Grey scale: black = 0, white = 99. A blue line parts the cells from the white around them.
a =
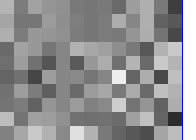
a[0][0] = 70
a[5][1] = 44
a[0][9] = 61
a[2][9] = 58
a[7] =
[45, 48, 38, 58, 52, 60, 50, 53, 80, 45, 58, 38, 67]
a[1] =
[64, 46, 46, 60, 55, 49, 46, 48, 67, 52, 68, 38, 34]
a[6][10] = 41
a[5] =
[39, 44, 27, 61, 52, 53, 46, 52, 92, 39, 67, 28, 74]
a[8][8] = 42
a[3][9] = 47
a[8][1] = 45
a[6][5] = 41
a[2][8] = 47
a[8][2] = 62
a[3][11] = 69
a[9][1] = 65
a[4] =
[43, 61, 44, 33, 52, 35, 59, 67, 43, 70, 41, 78, 70]
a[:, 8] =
[41, 67, 47, 55, 43, 92, 47, 80, 42, 39]
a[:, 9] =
[61, 52, 58, 47, 70, 39, 66, 45, 62, 34]
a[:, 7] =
[47, 48, 48, 62, 67, 52, 65, 53, 44, 47]
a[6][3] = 37
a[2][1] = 48
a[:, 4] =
[56, 55, 56, 52, 52, 52, 52, 52, 56, 53]
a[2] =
[68, 48, 59, 58, 56, 48, 46, 48, 47, 58, 67, 45, 28]
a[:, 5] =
[47, 49, 48, 69, 35, 53, 41, 60, 44, 87]

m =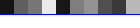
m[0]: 8
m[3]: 91
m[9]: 72
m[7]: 31

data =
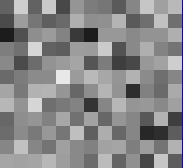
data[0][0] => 38
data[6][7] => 70
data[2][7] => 59
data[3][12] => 45
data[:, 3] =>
[78, 37, 60, 38, 57, 54, 70, 43, 50, 59, 45, 71]
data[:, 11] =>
[62, 75, 57, 51, 63, 43, 41, 53, 69, 18, 45, 77]
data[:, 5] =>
[58, 68, 22, 61, 64, 60, 40, 51, 44, 74, 53, 53]
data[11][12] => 36
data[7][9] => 58
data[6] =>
[64, 47, 69, 70, 58, 40, 55, 70, 57, 18, 50, 41, 66]
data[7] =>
[71, 57, 83, 43, 47, 51, 20, 52, 71, 58, 59, 53, 62]
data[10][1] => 75
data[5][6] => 72
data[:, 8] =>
[35, 70, 59, 32, 24, 58, 57, 71, 58, 40, 64, 39]
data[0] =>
[38, 80, 38, 78, 28, 58, 48, 46, 35, 52, 77, 62, 72]
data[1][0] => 29
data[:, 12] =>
[72, 43, 68, 45, 80, 52, 66, 62, 24, 36, 69, 36]
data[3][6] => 60
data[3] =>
[49, 44, 83, 38, 36, 61, 60, 79, 32, 53, 68, 51, 45]
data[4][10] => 59
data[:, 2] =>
[38, 46, 55, 83, 42, 54, 69, 83, 58, 47, 52, 64]
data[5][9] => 69
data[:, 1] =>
[80, 61, 31, 44, 29, 48, 47, 57, 55, 54, 75, 63]
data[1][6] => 55

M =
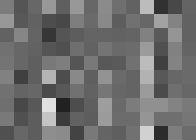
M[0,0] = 48
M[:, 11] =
[19, 63, 35, 31, 25, 34, 29, 56, 43, 17]
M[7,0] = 43
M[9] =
[31, 40, 36, 55, 54, 26, 47, 39, 37, 44, 81, 17, 49, 42]
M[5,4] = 30
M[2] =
[38, 52, 39, 21, 33, 36, 39, 39, 38, 39, 50, 35, 58, 38]
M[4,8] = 35
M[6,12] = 43
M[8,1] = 31
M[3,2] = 38
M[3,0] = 44
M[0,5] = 59
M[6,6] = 38
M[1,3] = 30
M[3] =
[44, 40, 38, 33, 31, 43, 38, 45, 41, 42, 60, 31, 50, 39]
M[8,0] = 47
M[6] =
[44, 39, 40, 29, 34, 44, 38, 46, 40, 39, 60, 29, 43, 40]
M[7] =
[43, 28, 34, 87, 13, 30, 37, 61, 41, 48, 56, 56, 51, 47]
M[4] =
[45, 40, 37, 47, 49, 33, 47, 34, 35, 44, 73, 25, 51, 41]
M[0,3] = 59
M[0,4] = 37
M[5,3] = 70
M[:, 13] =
[39, 38, 38, 39, 41, 41, 40, 47, 46, 42]
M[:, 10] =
[73, 40, 50, 60, 73, 69, 60, 56, 58, 81]
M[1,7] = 53

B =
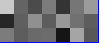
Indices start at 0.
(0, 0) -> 78
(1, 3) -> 36
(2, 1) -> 36
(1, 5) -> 44
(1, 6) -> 36
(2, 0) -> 48
